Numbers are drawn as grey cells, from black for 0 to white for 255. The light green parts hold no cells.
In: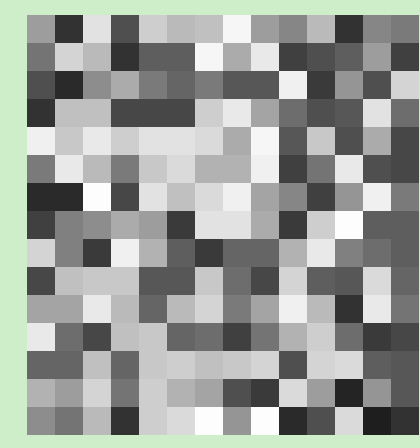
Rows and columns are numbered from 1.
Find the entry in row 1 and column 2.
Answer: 50
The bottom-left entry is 141
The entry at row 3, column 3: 141
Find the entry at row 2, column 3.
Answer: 186
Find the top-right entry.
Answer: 122
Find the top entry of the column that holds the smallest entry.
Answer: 134
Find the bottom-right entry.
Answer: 50
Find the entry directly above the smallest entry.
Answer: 149
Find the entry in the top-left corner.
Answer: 157
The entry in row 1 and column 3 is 226
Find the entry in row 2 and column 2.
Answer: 212
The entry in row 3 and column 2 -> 42

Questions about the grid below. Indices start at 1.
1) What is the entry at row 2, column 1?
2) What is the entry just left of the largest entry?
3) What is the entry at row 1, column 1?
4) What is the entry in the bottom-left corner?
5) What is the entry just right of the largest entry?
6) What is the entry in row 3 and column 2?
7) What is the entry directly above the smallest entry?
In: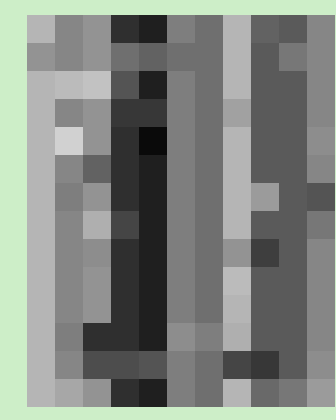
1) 147
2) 181
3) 181
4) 181
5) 147
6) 187
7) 55

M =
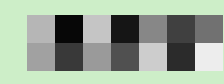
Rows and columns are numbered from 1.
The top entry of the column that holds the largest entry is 113
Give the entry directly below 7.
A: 57
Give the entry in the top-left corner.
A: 182
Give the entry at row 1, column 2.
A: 7

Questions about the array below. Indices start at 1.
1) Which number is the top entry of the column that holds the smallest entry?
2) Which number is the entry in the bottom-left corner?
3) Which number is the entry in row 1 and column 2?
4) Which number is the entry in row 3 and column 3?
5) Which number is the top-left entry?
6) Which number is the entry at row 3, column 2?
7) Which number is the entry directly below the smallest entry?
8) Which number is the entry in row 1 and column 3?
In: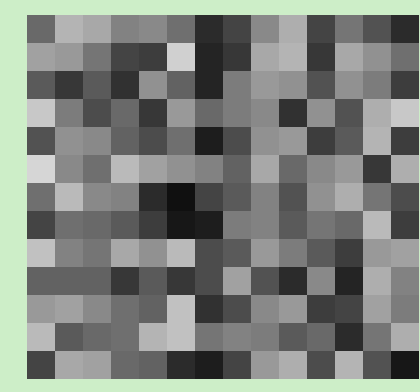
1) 111
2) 68
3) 180
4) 90
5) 105
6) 55
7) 23
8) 168

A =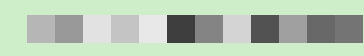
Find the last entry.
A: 116
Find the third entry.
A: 226
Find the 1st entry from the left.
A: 182
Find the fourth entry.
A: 196

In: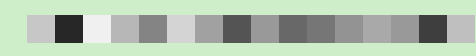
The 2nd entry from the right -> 62
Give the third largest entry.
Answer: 199
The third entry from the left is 240
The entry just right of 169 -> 153
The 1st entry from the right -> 191

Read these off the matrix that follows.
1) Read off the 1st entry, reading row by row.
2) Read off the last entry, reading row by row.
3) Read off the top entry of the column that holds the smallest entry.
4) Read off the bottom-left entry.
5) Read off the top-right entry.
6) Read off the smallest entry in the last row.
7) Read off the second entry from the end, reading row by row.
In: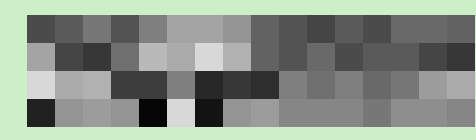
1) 75
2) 134
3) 127
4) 33
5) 98
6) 5
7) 142

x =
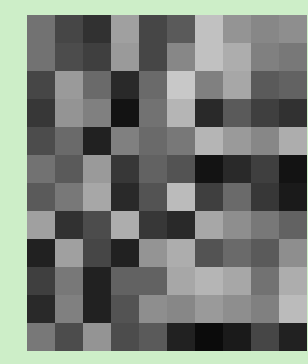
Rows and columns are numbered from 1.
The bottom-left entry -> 120
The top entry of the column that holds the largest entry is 90
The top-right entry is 142
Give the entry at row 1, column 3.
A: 49
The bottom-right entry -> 33
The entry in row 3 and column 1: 70
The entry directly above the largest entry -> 135
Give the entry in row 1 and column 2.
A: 70
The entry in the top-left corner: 114
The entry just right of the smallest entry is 26
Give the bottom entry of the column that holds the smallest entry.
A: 11
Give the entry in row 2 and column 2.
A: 76
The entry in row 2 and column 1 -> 114
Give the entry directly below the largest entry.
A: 181
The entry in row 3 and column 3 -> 106
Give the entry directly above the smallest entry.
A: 154
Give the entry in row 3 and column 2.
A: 154

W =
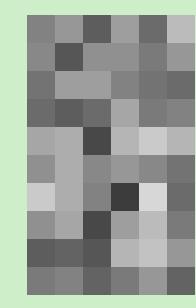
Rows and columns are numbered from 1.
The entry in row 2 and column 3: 144
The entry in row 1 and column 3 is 93
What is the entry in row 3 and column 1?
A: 115
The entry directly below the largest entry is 187
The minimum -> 60
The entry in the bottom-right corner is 99
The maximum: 215
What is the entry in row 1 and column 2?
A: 151
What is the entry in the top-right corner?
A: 187
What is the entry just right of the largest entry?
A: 107
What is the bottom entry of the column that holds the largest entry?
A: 151
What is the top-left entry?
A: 130
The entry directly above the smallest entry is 151
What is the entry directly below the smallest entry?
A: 158
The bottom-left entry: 122
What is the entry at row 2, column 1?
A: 136

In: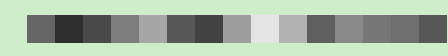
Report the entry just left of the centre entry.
66
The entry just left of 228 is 158
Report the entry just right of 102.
45
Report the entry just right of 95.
137
